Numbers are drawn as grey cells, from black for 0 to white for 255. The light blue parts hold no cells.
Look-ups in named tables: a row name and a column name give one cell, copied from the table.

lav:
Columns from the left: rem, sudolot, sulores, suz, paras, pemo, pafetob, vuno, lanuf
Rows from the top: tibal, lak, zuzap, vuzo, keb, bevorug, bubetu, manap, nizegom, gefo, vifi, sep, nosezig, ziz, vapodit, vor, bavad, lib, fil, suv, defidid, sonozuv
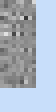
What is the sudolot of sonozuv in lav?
163
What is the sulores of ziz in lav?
145
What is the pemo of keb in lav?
207
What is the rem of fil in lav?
155
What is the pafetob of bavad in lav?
134
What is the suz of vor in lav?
128
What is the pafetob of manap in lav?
141
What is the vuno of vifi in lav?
145
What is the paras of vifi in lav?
147
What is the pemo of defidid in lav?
90
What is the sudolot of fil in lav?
149
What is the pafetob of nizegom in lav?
157
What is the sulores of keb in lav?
167

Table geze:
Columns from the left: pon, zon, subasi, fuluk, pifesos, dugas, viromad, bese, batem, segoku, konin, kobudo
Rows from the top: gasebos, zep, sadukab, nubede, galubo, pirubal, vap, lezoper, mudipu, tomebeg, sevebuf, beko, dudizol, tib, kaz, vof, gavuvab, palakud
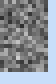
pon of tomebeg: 113
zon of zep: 131
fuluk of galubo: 100
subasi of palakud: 75
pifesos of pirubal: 72
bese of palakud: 92
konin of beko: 146
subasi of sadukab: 84
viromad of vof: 140
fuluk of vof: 138
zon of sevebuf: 165
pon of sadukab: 135
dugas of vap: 47
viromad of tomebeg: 135
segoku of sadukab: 113
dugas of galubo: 118
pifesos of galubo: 106
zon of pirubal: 116
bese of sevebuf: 123
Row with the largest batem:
sevebuf

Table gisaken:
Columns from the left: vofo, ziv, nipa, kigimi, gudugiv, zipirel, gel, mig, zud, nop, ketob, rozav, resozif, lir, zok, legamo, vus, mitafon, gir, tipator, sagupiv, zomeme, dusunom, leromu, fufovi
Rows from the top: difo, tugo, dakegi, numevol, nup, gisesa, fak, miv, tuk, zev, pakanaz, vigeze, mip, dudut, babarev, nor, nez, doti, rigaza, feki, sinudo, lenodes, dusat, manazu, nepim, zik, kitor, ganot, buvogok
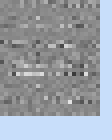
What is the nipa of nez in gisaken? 138
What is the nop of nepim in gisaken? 145
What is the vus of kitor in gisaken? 144
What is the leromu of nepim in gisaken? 150
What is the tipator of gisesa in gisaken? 149
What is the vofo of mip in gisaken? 149
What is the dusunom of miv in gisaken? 146
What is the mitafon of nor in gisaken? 97
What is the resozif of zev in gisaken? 142
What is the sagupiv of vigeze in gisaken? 118
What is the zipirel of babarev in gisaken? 156
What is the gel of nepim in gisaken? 135
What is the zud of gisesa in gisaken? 141

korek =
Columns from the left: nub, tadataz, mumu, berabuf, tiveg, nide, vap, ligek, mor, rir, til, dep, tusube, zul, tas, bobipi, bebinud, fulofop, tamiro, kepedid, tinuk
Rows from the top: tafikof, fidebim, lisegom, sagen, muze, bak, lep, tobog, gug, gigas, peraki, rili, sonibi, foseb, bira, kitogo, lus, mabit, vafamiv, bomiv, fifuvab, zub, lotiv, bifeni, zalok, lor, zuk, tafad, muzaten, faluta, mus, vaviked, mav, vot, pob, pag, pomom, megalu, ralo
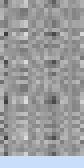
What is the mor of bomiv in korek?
166
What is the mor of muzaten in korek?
147
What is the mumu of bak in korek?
156
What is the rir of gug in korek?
145
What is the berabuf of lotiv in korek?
145
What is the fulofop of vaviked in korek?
153
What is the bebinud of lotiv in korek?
133
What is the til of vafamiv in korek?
159
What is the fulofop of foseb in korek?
152
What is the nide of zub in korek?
121
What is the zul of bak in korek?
117
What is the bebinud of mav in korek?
173
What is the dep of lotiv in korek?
169
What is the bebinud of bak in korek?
177
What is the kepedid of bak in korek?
163
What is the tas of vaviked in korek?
137
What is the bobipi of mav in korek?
135
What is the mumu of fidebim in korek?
155
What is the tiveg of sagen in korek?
140
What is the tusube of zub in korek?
149

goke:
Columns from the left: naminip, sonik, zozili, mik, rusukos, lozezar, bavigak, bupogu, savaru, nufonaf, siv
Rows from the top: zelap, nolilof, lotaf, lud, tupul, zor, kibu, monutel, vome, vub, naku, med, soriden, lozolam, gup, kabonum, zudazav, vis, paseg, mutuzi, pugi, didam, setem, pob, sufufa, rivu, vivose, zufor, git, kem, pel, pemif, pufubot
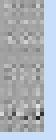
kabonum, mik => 169
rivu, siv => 177
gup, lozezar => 164
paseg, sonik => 159
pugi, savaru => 163
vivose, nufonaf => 228
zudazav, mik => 135
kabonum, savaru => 166
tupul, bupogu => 160
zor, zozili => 187
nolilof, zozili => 185
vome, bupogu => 137
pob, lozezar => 172
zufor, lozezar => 179
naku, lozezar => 183
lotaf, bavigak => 178
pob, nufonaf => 197

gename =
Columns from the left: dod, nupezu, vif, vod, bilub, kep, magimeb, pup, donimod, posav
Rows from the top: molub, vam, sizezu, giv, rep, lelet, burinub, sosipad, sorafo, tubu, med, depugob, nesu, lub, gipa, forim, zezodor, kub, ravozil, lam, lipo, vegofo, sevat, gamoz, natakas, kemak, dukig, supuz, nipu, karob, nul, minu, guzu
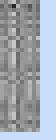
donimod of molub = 141
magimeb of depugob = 147
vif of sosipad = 170
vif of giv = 166
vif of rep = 144
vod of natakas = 192
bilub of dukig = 120
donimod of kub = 140
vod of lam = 167
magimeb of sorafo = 145

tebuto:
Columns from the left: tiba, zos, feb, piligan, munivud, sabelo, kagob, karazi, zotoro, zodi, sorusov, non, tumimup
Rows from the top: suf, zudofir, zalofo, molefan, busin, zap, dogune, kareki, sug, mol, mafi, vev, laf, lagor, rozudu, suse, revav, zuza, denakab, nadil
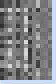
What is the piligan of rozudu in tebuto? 133
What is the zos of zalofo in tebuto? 127
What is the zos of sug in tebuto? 127
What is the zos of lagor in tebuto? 147
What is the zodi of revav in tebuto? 62
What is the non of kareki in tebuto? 123
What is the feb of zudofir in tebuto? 84
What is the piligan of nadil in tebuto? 135
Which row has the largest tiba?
zalofo

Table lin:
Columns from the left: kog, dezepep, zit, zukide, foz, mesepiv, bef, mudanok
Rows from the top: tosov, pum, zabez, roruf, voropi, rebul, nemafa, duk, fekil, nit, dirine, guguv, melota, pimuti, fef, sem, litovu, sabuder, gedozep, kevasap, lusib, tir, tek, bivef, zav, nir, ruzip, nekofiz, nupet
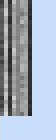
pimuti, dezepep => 184
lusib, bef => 157
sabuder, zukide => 153
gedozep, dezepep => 187
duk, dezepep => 196
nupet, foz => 132
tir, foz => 135
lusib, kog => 95
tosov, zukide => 190
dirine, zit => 70
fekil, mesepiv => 154
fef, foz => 121
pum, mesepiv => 163
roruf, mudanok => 47
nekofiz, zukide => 164
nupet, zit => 68
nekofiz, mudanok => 44

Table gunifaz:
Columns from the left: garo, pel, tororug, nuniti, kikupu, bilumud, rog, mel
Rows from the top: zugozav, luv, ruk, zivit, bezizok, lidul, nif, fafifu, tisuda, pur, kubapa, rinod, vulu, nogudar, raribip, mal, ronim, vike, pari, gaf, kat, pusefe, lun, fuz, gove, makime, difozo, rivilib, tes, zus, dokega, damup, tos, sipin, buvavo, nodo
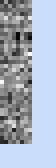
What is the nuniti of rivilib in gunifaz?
123
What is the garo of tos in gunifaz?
81
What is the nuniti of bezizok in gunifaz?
160
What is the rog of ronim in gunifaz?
137
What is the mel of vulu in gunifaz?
86
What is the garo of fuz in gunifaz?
145
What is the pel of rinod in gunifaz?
187
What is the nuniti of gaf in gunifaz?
142
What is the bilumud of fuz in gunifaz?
109
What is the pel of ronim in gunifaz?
203
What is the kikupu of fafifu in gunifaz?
158
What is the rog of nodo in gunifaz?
130
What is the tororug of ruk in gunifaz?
99
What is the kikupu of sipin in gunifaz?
110
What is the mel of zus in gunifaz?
117
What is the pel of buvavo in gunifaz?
130

